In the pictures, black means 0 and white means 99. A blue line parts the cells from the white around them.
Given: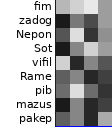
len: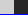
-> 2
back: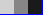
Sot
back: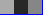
pakep
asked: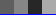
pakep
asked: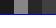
mazus

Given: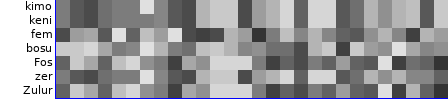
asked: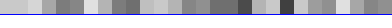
bosu
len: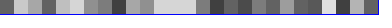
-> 27
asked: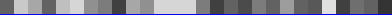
Fos
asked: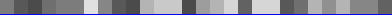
zer
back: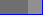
bosu

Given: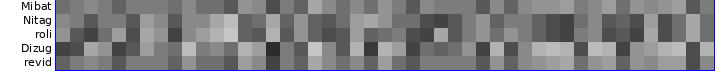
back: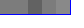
Mibat
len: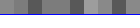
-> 10
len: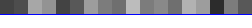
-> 18
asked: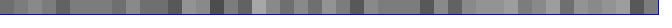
Mibat
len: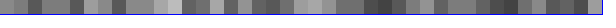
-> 43
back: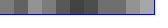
Nitag
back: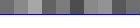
Mibat

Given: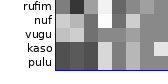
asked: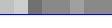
vugu
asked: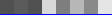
kaso
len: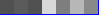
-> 7
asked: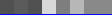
pulu
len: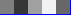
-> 5
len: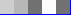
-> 5

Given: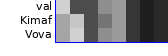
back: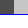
Kimaf
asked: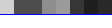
val
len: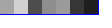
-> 7
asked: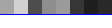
Vova

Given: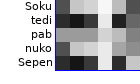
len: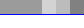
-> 6
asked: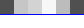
Soku
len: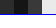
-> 4
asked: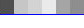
nuko

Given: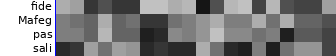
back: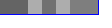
Mafeg
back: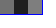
sali
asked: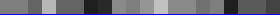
pas
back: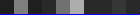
sali
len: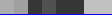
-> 8

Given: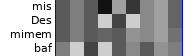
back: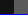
mis
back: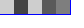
Des
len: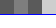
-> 4
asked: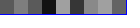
mis
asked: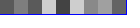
Des
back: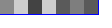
Des

